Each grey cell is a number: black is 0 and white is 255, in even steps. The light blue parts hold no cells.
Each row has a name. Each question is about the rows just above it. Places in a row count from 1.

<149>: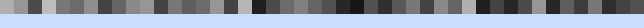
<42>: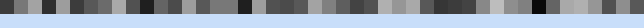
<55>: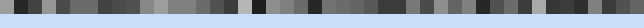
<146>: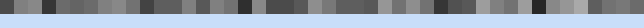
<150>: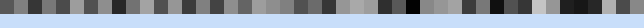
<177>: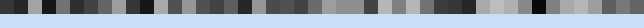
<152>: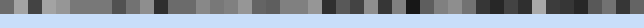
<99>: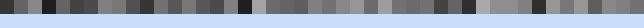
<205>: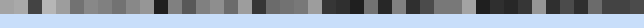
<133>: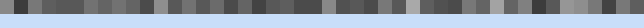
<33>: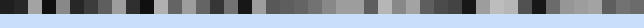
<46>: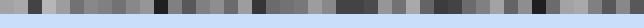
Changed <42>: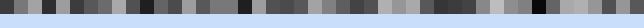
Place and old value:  45, [142]
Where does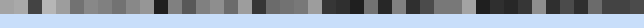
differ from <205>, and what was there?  39, [150]

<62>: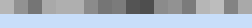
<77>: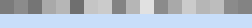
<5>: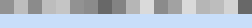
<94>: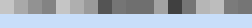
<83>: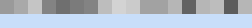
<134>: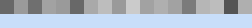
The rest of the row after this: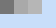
[111 197 203 131 182 225 139 169 203 182 189 139 131]
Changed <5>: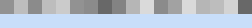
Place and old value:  5, [197]
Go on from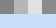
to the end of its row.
[169 203 182 189 139 131]
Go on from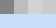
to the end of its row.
[162 162 182  98 182 189  92 182]
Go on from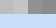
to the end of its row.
[104 131 182 218 139 162 218 182 189 211 104]

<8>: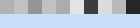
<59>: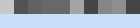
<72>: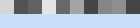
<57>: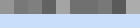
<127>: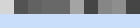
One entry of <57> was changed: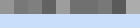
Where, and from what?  5, [164]
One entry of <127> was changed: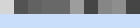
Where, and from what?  6, [164]
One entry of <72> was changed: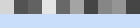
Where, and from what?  9, [142]
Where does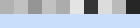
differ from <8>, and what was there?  7, [61]

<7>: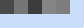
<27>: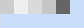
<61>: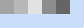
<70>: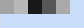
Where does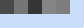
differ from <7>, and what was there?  3, [60]
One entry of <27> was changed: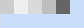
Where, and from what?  4, [198]
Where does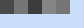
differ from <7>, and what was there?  5, [125]

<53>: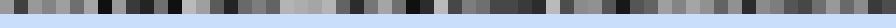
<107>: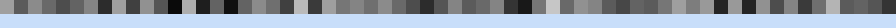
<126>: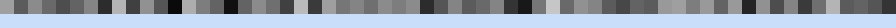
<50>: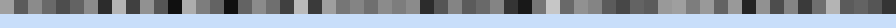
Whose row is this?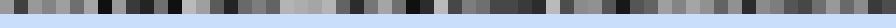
<53>
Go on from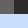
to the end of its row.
[118 165 111  16  44 186  71 125 111  71  71  58  44 186  77 139 145  85
  24  85  99 159 132 165 145  99 145  44 139 125  85  71 111 153 105 139
  58  77]
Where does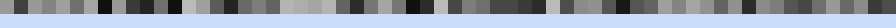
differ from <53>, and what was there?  29, [111]
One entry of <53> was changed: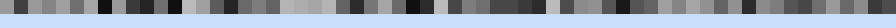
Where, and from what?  29, [111]
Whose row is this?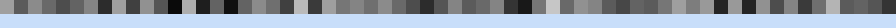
<107>

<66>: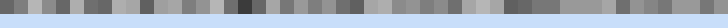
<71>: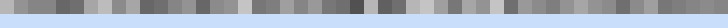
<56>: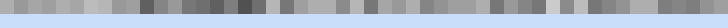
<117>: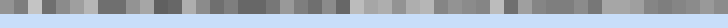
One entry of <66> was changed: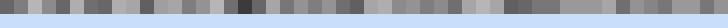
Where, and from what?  22, [153]
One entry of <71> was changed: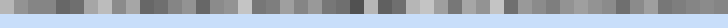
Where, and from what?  42, [166]

